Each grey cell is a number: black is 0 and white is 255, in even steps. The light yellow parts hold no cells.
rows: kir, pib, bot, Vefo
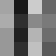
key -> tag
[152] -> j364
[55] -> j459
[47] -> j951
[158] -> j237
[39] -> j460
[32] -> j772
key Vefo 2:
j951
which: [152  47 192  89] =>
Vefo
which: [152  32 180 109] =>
bot
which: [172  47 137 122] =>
pib

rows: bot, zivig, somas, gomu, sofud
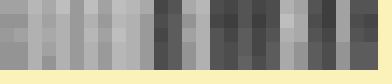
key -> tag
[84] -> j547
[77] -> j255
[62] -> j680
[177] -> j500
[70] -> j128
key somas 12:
j128
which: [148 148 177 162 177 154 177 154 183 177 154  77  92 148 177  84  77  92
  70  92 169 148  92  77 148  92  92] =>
gomu

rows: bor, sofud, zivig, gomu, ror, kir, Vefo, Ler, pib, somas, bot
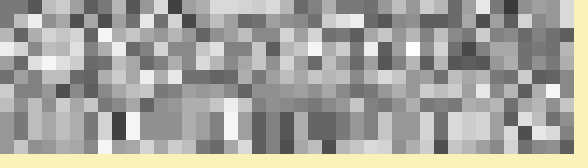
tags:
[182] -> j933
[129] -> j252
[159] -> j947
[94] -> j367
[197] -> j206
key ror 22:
j947
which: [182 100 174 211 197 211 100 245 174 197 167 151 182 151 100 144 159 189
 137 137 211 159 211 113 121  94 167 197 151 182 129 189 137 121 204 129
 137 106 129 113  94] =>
zivig
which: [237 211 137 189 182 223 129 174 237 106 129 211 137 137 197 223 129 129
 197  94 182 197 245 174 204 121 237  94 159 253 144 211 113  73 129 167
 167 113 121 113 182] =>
gomu
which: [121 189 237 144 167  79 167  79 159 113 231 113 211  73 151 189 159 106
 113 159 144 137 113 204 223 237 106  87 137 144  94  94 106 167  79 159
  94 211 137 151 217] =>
sofud
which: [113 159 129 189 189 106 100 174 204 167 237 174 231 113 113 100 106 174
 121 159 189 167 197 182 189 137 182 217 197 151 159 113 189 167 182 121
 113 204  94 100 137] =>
kir
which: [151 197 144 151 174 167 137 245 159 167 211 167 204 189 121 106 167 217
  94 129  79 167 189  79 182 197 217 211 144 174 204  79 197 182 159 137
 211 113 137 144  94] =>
bot

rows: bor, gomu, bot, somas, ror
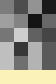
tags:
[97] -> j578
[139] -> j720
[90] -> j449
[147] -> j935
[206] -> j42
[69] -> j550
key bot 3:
j578
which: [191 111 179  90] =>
ror

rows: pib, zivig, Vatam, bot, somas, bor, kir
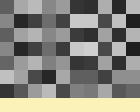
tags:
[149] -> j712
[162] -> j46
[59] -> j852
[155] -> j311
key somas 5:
j712
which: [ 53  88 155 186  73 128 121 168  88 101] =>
kir
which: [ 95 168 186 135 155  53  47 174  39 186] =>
pib

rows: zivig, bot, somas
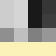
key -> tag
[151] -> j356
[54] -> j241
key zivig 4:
j241
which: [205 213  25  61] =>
bot
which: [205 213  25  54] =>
zivig
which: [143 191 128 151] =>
somas

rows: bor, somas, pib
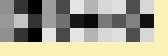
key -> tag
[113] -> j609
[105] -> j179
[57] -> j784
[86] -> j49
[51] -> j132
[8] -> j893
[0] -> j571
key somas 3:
j132
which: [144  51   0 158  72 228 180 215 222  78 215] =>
bor
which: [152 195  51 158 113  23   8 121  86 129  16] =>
somas

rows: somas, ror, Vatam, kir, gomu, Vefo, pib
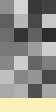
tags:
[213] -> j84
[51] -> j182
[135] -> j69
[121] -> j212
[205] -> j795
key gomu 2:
j795
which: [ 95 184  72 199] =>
ror

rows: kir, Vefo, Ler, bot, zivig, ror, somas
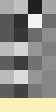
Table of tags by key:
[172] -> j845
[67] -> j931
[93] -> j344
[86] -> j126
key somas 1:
j344
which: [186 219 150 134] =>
ror
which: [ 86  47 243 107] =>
Vefo
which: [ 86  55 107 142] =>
Ler
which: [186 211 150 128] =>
bot
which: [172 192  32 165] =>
kir

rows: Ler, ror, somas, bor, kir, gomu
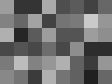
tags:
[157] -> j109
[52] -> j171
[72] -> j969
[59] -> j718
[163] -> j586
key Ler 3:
j171
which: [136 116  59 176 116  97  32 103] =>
gomu
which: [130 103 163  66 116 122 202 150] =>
ror

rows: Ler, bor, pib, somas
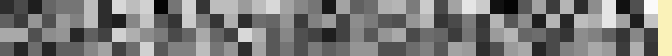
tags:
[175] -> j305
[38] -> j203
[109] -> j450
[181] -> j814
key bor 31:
j814
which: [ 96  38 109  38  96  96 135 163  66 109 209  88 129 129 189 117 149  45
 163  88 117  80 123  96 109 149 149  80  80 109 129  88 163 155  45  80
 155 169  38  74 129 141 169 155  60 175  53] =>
somas
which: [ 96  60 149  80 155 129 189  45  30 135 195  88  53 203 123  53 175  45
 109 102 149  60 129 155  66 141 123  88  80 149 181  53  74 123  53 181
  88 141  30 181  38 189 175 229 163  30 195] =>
bor
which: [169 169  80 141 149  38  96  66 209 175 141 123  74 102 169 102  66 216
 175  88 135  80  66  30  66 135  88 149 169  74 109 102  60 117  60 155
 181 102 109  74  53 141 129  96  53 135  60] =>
pib
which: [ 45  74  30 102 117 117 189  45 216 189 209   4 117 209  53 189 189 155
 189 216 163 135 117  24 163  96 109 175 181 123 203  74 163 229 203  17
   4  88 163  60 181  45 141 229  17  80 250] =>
Ler

